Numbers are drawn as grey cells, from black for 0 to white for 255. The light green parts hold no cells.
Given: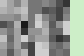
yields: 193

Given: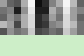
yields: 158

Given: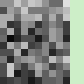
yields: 146

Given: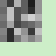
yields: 120

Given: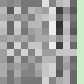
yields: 144

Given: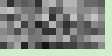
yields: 137
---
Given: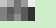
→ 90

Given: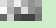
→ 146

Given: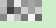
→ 164

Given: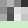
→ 224

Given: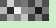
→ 25

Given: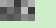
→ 191
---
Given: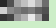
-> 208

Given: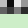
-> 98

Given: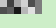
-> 78

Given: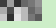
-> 171

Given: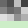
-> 133

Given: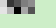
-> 228
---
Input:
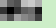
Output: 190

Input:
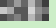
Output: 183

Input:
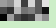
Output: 212

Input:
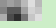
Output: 185

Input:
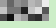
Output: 183

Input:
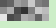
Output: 201

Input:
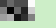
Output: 76

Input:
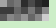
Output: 74
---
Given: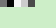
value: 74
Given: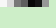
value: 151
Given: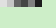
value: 29
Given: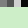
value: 8
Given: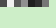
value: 118
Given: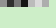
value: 173
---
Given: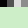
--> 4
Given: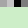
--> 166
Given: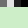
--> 110
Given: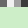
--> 104
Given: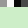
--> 151
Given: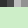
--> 48
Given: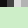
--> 16
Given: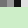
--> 115
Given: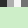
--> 45
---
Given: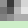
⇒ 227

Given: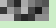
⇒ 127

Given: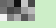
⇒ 185

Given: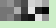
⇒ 4

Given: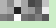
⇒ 236

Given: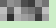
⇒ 190

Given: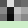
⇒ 167

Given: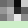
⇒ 94

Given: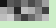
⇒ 64

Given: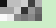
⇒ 108
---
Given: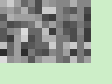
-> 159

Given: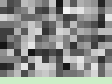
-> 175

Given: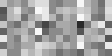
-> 113

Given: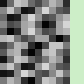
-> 60

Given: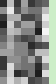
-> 115

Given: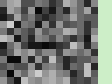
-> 107

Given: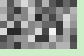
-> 87

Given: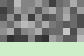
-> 186
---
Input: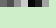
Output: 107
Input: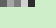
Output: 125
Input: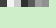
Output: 145
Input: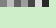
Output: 129
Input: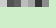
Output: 140
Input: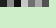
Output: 112
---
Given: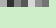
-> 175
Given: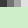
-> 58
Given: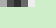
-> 172
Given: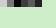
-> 206
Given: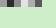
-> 158
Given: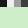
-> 23
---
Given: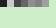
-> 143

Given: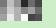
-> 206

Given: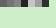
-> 132

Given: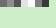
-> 142

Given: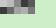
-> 175

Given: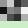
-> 188

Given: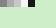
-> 173

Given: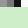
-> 120

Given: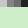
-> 108

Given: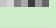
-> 169
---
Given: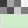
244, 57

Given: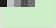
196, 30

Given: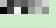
241, 6

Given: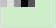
222, 2

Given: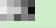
235, 13

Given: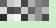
246, 45

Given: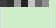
195, 34
